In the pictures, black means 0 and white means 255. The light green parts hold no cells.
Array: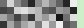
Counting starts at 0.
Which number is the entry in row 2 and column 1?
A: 123
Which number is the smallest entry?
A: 21
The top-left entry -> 111
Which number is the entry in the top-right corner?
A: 238
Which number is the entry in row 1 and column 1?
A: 81
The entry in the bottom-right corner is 111
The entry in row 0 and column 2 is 139
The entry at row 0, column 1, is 212
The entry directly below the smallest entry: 238
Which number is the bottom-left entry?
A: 53
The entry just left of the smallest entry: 197

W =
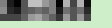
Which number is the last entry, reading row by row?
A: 69
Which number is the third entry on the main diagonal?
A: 69
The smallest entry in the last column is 16
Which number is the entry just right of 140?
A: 42
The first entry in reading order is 128
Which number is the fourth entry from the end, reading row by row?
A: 153
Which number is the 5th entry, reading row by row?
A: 193
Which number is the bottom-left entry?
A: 69
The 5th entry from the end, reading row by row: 54

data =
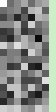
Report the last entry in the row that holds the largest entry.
168
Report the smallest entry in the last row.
138
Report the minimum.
11
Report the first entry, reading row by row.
251
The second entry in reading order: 109
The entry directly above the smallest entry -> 97
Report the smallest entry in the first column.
39
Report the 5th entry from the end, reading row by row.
208
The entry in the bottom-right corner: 181
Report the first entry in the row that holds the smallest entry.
69
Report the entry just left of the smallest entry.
138
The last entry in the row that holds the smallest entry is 153
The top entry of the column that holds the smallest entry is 153
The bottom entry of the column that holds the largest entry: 208
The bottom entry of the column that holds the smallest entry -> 208
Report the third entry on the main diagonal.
39
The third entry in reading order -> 138
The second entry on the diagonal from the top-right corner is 195

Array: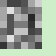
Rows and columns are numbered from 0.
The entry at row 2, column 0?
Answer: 166
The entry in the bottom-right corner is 67
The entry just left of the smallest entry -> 166
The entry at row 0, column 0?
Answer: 137
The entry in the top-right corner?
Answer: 208
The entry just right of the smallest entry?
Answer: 151
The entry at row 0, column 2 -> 67
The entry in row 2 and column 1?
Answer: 82
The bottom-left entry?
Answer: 53

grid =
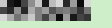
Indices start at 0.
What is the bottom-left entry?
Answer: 216
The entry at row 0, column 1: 25
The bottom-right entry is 53
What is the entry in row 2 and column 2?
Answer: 115
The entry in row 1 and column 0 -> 69
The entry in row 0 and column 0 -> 200
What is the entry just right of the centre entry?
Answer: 85
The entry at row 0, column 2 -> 11
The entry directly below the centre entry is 69
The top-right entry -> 216
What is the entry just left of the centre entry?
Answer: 127

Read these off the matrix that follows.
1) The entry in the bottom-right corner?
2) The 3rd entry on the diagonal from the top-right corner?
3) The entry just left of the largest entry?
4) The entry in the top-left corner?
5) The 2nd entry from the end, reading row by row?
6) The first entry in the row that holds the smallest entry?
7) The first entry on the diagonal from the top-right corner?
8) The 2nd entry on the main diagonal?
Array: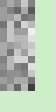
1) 63
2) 184
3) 158
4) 144
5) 184
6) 130
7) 130
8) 130

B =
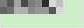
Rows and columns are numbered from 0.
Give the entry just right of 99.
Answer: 112
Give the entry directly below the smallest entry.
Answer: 151
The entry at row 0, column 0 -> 124
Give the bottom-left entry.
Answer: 99
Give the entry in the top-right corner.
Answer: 192

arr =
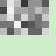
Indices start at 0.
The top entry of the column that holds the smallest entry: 56
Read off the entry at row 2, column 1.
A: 227
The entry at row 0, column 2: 188
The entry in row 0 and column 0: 131
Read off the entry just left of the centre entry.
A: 131
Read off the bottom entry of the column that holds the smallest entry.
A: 213
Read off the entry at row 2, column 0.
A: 175
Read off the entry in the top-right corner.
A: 88
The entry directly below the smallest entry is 163
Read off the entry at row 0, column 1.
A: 227

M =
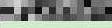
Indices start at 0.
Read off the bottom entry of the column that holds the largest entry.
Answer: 127
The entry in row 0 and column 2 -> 208
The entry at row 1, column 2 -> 193
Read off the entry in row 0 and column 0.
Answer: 168
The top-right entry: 127
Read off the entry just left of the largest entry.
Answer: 181
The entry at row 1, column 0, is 42
